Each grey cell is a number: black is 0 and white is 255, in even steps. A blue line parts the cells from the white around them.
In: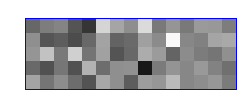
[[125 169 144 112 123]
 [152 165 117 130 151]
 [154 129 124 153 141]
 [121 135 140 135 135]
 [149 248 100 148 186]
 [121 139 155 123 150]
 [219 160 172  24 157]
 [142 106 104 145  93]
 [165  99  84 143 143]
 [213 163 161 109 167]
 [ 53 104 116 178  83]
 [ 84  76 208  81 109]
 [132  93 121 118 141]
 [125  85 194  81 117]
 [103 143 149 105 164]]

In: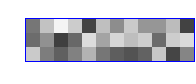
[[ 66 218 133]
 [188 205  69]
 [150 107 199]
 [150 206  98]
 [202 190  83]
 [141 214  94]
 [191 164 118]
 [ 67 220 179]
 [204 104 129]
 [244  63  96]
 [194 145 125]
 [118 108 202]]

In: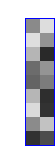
[[221 146  41 148 124  46  50 194  76]
 [138 222 181 108 100 182 219 139  49]]

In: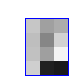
[[172 210 244  26]
 [160 134 159  32]
 [198 190 193 207]]

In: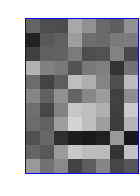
[[145 124  73 114 187 141 202 180  24 195  86]
 [ 94 122 130  50  79  65  62  60 154  52  70]
 [105 106  82 127 132 155 175 158  32 187 133]
 [145 110  77 120 175 135 191 191  25 188  93]
 [167 158 123  84 190 100 199 211  29 200  66]
 [ 76  96  98 121  92 145 130 158  47 154 137]
 [ 78  89  96 129  67  97  72  97 104  88 114]
 [100  34  62 177 107 133 110 107  81 101 152]]

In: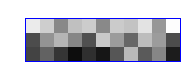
[[253  76  28]
 [151 156 134]
 [227 189  90]
 [195 103 185]
 [203 156  86]
 [137 201  22]
 [204  80  47]
 [192 134  13]
 [136 181  53]
 [206 147  98]
 [235  76  67]]

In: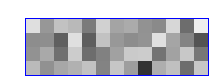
[[238  83 119 199]
 [109 132 200 109]
 [215 165 162 192]
 [138 224 115 174]
 [146 147 204  50]
 [171 141 202 158]
 [164 152 161 198]
 [209 194 129 131]
 [123  94 109 194]
 [185 223 204 177]
 [194  95 111 167]
 [151 142 169 145]
 [223 141 146 186]]

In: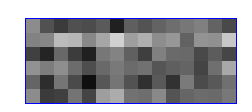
[[ 73 199  70 168 112 120]
 [ 99 144  92 111  88 106]
 [128 147  73  68  75 108]
 [119  98 105 100 122 102]
 [110 151 106  95  50  84]
 [ 99 141 128  85  89 137]
 [ 83 175  63 113  48 110]
 [ 95 159  96 107  82 114]
 [ 32 209 131 121 117 172]
 [ 90 166 119 105  87 158]
 [ 76 136  32  78  15  68]
 [ 80 182  60 108  74 116]
 [ 59 187 104 142 117  64]
 [ 81 134  36 125  45  59]
 [140 130  64 146 101 140]]
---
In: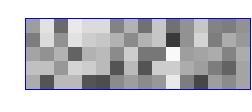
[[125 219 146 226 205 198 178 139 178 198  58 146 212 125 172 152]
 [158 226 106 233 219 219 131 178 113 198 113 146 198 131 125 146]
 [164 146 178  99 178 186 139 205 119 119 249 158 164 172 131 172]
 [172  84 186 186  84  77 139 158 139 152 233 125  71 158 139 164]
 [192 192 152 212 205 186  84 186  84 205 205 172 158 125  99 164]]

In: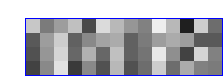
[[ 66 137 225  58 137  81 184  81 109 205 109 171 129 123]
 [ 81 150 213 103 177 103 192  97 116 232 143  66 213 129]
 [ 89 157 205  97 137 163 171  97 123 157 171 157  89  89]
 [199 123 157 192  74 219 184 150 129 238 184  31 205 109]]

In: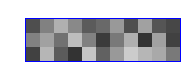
[[ 65 182  91  51 197  97 153 204 182 169 121]
 [ 78 129 176 137  91 105 153  78 161  85  71]
 [129 161 113 190 129  59 121 176  51 161  65]]

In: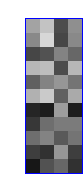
[[ 23  82 103  49]
 [ 37  29 157  29]
 [ 55 110 123 123]
 [ 62  49 150  62]
 [ 70  82 131 103]
 [ 96 131 150 116]
 [110 131  89 116]
 [137 215  70 137]
 [163 195  76 143]
 [177 202  96 170]
 [183 189  76 183]]

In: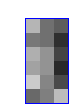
[[105 127 188]
 [120 112  47]
 [162 147  41]
 [175 147  68]
 [181 112  93]
 [203 133  74]]

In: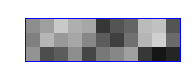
[[128 181 153 167 135  92  63 112 181 208 106]
 [141 159 201 175 167  55  84 100 187 193  84]
 [147  77  92 141  70 120 135 159  55  22  37]]

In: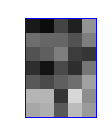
[[ 25  12  68  32 147]
 [ 46  19  74  46 118]
 [ 82  95 126  60  53]
 [ 88  74  95 110 161]
 [110 102 102  82 126]
 [167 175  88 187 154]
 [181 181  53 215 141]]

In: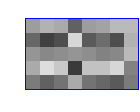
[[103  64  78 215  90 109  78 178]
 [123  97 115 170 115 103  90 123]
 [149 136 142 149 142 130 136 186]
 [157 178 170  97 157 163 186 186]
 [170 221 200  58 194 194 215 130]]
